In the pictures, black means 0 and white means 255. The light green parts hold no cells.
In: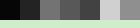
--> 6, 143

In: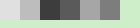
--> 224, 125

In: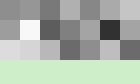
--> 142, 107

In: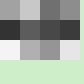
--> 162, 230

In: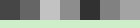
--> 70, 163

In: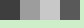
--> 62, 89

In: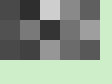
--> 73, 88
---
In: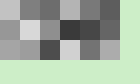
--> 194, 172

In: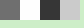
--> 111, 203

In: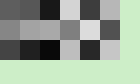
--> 94, 198

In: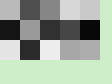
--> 186, 173

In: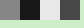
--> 134, 71

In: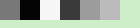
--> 120, 187

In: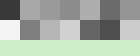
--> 57, 203

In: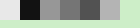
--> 232, 180

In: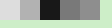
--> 221, 142

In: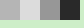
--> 181, 41
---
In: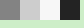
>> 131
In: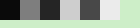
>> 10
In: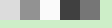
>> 220
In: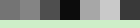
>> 116
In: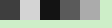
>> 62
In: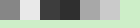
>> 134
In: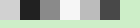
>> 209
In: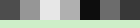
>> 77
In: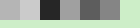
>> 181
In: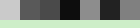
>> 202
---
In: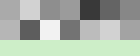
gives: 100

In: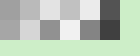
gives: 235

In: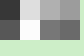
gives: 176

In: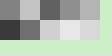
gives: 143

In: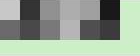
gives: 159

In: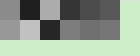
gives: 75

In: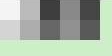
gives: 137

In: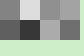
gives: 144

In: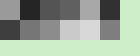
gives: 168

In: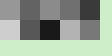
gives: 112
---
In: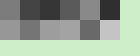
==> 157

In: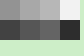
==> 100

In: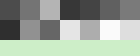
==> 102

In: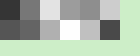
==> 176

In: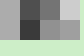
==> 145

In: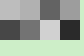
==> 209
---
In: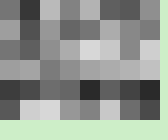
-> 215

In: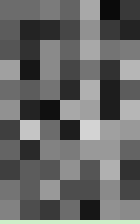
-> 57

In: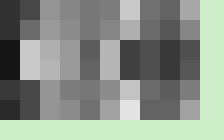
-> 148

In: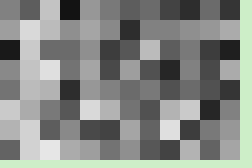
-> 230

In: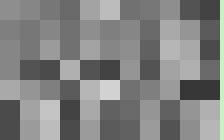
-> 188

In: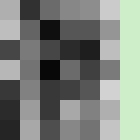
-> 78
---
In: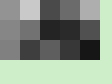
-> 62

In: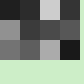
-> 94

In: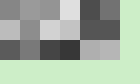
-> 121

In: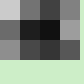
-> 72

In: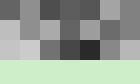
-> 203

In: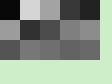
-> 119

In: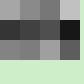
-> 125

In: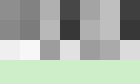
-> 247

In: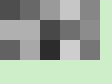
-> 168

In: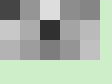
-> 157
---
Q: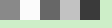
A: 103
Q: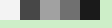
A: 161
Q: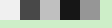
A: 192
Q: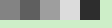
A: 158
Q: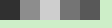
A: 206
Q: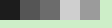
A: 108
